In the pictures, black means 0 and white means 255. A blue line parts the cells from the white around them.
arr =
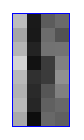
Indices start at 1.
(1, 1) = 189
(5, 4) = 144
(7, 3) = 96
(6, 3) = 86
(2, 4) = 83
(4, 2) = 18
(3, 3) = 114
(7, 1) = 185
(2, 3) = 108

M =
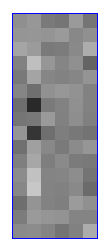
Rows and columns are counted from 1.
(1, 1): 143
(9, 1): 149
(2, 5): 136
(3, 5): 137
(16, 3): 132
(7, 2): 41
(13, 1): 135
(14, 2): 148
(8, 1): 117
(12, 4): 133
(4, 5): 144
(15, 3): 149
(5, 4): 130
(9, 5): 120
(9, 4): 126
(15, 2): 154
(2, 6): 144
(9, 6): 115
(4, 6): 100
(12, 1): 140
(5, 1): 121
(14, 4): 127
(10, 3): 136
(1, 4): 117
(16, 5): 129
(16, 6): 172
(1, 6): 117
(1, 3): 122
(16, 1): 138

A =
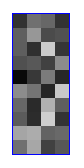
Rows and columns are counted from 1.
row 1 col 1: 50
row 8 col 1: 91
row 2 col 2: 151
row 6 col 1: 140
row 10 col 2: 167
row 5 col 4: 40
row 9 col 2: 172
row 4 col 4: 140
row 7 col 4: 95
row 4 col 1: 80
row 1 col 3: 103
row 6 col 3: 38
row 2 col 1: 95

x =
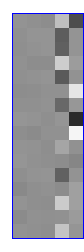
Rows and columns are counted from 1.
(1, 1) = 147
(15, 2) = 145
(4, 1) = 145
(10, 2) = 146
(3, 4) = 96
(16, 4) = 196
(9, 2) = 139
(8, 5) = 43
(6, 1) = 141
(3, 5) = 148
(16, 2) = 144
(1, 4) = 191
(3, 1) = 143
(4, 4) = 205
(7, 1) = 144
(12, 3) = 148
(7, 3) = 146
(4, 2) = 141
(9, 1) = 142
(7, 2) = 144
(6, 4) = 145
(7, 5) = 151
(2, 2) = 148
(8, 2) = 147
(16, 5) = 149
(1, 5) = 77

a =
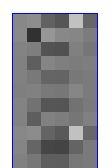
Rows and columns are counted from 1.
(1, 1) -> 136
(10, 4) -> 68
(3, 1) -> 131
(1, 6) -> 102
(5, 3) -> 101
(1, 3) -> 97
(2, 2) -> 49
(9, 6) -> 103
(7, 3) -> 86
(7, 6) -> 122
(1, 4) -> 86
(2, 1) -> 137
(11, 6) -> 122
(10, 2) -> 101
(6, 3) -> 121
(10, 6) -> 122
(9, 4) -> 89
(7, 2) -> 114
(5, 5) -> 120

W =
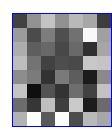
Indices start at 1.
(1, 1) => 66
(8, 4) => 252
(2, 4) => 79
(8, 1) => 178
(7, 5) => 202
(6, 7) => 194
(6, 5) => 110
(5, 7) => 137
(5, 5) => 93
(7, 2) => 54
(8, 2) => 253
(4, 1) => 189
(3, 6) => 48
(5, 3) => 50
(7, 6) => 28
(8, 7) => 167
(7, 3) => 191
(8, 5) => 76

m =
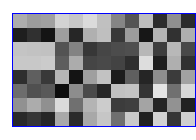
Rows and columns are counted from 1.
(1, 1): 173
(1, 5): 199
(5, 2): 95
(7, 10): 164
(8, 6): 168
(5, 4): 182
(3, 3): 193
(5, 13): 162
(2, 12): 49
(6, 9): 196
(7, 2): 172
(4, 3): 203
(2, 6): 176
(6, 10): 52
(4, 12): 175
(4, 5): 172
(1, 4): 211
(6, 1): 109
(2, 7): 191
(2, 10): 23
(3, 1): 196
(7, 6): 180
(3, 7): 70
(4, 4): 93
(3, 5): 131
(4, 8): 67
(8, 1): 41
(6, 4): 14
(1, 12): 143
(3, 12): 184
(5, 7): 194
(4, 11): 30
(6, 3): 89

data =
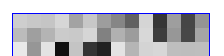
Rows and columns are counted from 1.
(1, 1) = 206
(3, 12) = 190
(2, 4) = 203
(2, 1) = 187
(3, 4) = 16
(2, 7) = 129
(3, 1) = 233
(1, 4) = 214
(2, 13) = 71
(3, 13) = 189
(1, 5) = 163
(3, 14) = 190
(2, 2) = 159
